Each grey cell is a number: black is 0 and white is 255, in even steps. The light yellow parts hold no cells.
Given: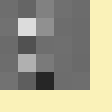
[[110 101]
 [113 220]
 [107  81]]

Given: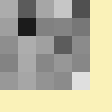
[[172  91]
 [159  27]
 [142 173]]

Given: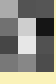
[[171  83]
 [113 206]
 [ 70 231]]

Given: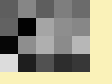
[[ 94 134]
 [ 98   2]
 [  6 142]]

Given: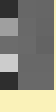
[[ 46 103]
 [159 105]
 [108 106]]

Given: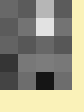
[[104  91]
 [ 91 115]
 [ 99  87]]

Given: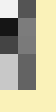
[[242  84]
 [ 21 124]
 [ 68 122]]

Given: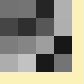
[[114 116]
 [ 69  47]
 [125 133]]

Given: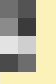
[[111  83]
 [139  59]
 [227 207]]
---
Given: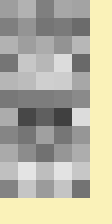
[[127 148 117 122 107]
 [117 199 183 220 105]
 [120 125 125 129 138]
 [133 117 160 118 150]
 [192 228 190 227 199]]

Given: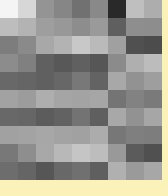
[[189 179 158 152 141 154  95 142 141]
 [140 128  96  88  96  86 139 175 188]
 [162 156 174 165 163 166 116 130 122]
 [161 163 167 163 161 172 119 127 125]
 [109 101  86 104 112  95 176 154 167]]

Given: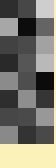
[[167  12 100]
 [ 41  86 185]
 [ 46 142  53]
 [137  51  73]]

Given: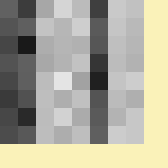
[[ 84  95 195 182 206  90 197 185]
 [ 83  96 168 179 194  53 188 178]
 [ 58  81 190 174 192  84 187 175]
 [ 76  88 189 173 190  95 204 199]]

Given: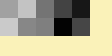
[[202 135 127   3  70]]

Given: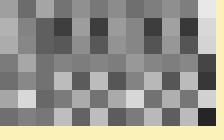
[[178 131  95  62 157  61 155 134  61 161  56 216]
 [123 167 114 131 125 132 125 152 133 126 135  69]
 [166 216 104 123 171 115 170 215 114 175 118 209]]

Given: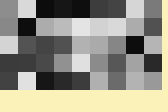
[[136  13 172 187 228 210 217 172  81]
 [ 59  60  73 145 224 139  87 163  41]]

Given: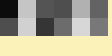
[[ 78 209  53 108 215 120]]

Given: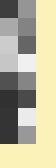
[[169 131]
 [198 240]
 [ 49  74]
 [ 52 152]]
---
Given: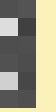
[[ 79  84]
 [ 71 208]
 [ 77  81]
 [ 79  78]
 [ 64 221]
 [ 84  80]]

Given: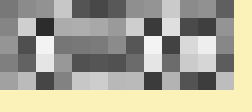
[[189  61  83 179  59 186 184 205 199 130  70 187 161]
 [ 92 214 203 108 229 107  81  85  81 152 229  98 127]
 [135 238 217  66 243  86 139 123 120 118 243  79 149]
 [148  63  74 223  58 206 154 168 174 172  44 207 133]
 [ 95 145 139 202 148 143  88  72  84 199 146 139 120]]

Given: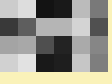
[[126 198  30  25 226 209]
 [134 170  35  79 168 164]
 [ 80 212 181 181  94  57]
 [121 187  25  19 221 204]]

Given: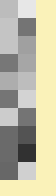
[[208 103]
 [ 49 106]
 [ 83 106]
 [116 204]
 [211 117]
 [189 173]
 [166 119]
 [160 196]
 [116 196]
 [231 188]]

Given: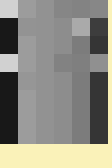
[[ 53 124 141 146 156  24]
 [ 53 124 141 146 156  24]
 [ 53 124 141 146 156  24]
 [ 53 124 141 146 150  24]
 [144 127 130 146 156 209]
 [ 53 124 141 146 156  24]
 [ 61 170 141 146 147  24]
 [135 131 134 146 156 209]]

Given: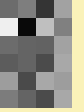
[[168  75 100 124]
 [157 168  74 157]
 [168  75 100  92]
 [162  98 100 108]
 [128 191   9 239]
 [162  52 126 108]]

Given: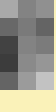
[[194 155 100]
 [150 138  60]
 [123 131  66]
 [100 122 104]
 [144 131 169]]

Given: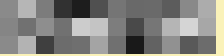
[[108  89 145  98  25 112 164 111 108  63 179 138]
 [167 213 181 118  73 125 196 204 113 142 113 133]
 [172 137  92 106 105 117  80  29  49 124 182 138]]

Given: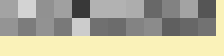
[[114 103  95 139 131 108 112 204 121 146 124 148]
 [ 85 163 130 104 173 178 178  56 160 145 211 163]]
